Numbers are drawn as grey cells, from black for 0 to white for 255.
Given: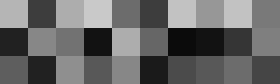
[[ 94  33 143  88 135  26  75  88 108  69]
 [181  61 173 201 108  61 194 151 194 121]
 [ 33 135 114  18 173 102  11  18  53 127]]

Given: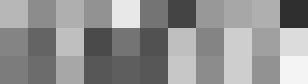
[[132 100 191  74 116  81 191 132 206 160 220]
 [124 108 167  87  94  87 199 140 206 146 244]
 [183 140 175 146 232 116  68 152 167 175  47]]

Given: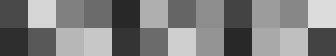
[[ 46  88 183 199  52 107 207 148  40 169 191  67]
 [ 73 213 128 107  40 175 101 141  67 156 135 220]]

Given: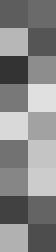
[[177  77]
 [183  85]
 [ 65 100]
 [ 93 106]
 [ 51 141]
 [217 162]
 [114 196]
 [134 204]
 [120 224]]

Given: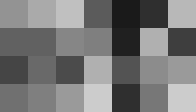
[[ 97  97 134 127  32 176  62]
 [ 69 105  75 176  83 140 154]
 [112 127 154 204  47 119 204]
 [147 170 192  91  26  47 184]]

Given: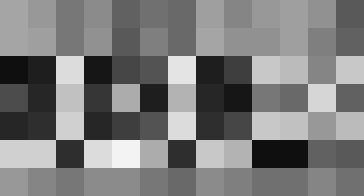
[[ 15  30 220  22  70  83 228  30  62 200 187 133 200]
 [ 76  38 193  54 172  30 179  38  22 119 105 214  97]
 [ 38  46 208  38  62  83 220  46  70 200 193 152 187]
 [152 133 119 139 139 119 105 139 127 112 112 133 112]
 [165 152 119 139  97 112 105 159 133 152 159 145  89]
 [165 159 119 145  89 127 105 165 145 145 159 127  97]
 [208 208  46 220 243 172  46 200 179  15  15  97  89]]

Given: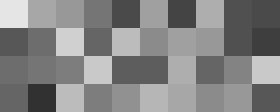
[[101  49 188 125 145 182 167 139 152  87]
 [ 87 109 208 101 188 139 160 152  80  62]
 [109 117 125 201  93  93 174 101 131 201]
 [229 167 152 117  74 160  68 174  80  74]]

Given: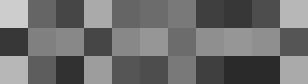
[[183  93  49 157  85  77 121  63  42  42 170]
 [205 101  70 170 101 108 121  63  55  77 183]
 [ 55 128 136  70 136 150 108 143 150 143  85]]

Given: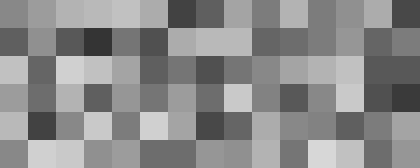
[[185  66 136 201 124 208 164  72 101 172 136 130  95 124 164]
 [193 101 208 193 164  95 117  80 117 136 164 179 193  88  88]
 [156 109 179  95 150 117 156 109 201 130  88 136 201  80  58]
 [ 95 144  88  52 117  80 172 185 185 101 109 124 150 101 124]
 [136 156 179 185 193 172  66  95 164 124 179 124 144 172  72]
 [136 208 201 144 156 109 109 150 144 179 117 215 193 109 150]]
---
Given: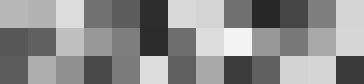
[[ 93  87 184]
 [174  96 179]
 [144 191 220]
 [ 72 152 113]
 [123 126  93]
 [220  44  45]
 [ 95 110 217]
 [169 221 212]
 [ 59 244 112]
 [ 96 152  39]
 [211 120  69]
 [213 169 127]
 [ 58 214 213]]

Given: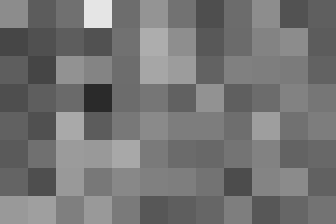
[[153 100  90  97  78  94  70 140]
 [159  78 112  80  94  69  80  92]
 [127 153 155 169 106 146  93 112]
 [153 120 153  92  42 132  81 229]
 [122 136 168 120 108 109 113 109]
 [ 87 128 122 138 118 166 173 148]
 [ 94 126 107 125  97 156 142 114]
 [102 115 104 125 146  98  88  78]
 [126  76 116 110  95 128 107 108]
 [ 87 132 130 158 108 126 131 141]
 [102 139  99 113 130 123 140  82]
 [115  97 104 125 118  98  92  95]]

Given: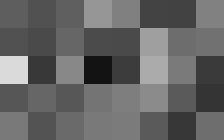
[[121  86 218  81  94]
 [ 83 102  56  74  81]
 [106  87 136 102  95]
 [121 116  19  75 150]
 [123 126  60  74 128]
 [ 90 139 171 159  67]
 [ 55  90 122 109  66]
 [110  52  58 113 129]]

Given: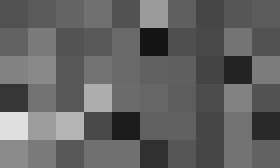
[[138 223  54 130  98  81]
 [122 156 114 137 122  90]
 [ 87 180  87  87  83 100]
 [112  73 173 115  89 112]
 [112  27 107 105 105  82]
 [ 48  96 102  96  20 155]
 [ 86  97  93  95  79  95]
 [ 70  70  76  68  72  70]
 [114 114 129  35 116  86]
 [ 98  41  82 123  82  92]]

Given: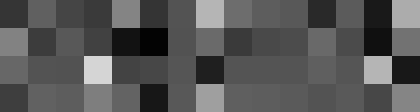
[[ 62 103 130  53]
 [ 97  83  60  96]
 [ 93  82  88  69]
 [126 213  65  58]
 [ 99  67  18 132]
 [ 23  71   3  52]
 [ 88  85  82  83]
 [159  31 106 181]
 [ 95  84  58 109]
 [ 93  84  73  93]
 [ 90  84  76  88]
 [ 83  95 105  41]
 [ 89  85  75  91]
 [ 71 181  16  25]
 [133  24 114 172]]

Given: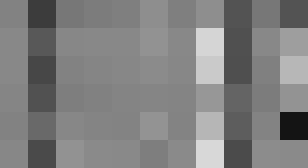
[[135 130 133 136 136 130]
 [ 74 105  81  71  88  60]
 [146 135 126 130 135 119]
 [138 132 129 133 136 124]
 [137 131 132 135 136 127]
 [126 147 133 139 146 142]
 [138 131 132 135 136 127]
 [216 182 151 202 213 142]
 [ 75  93 100  79  80  83]
 [140 131 124 128 136 119]
 [138  20 147 183 158  83]]

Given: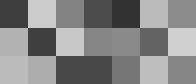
[[187 178  62]
 [173  64 203]
 [ 71 200 131]
 [ 71 133  76]
 [118 138  50]
 [190  99 187]
 [133 208 140]]

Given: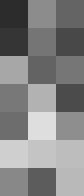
[[136 207 109 120 167  53  44]
 [ 92 196 222 178  99 117 140]
 [185 189 142  75 118  72 100]]
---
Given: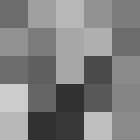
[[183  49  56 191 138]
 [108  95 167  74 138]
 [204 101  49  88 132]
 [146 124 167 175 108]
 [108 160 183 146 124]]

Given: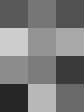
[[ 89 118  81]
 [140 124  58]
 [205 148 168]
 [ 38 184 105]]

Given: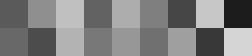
[[104  76 179 120 151 112 159  56 213]
 [ 90 143 192  98 173 127  70 199  28]]

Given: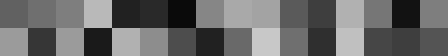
[[155  54 155  26 177 141  77  33 105 200 111  47 192  70  62  84]
 [ 97 111 126 185  33  41  10 134 169 163  90  62 177 118  18 126]]

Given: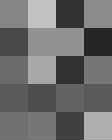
[[ 91  78  99  91]
 [112 119  65 174]
 [ 72 146 146  37]
 [106 168  50 119]
 [133 194  50 140]]

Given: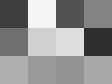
[[173 153 147 167]
 [111 207 222  47]
 [ 62 244  83 131]]

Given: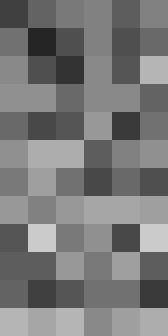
[[113  37  79 129  79 105]
 [ 99  64  85 113 113  58]
 [105  72  85 152  58 113]
 [137  79  51 137  85 181]
 [ 93  93 152 121 159  93]
 [ 64  99 121 129  93 129]
 [152 129 152 166 166 159]
 [144 144 105 137 137  99]
 [121 159 113  72 105  79]
 [181 166 181 137 159 173]
 [144 173 173  93 129 144]
 [ 85 203 121 144  72 203]]
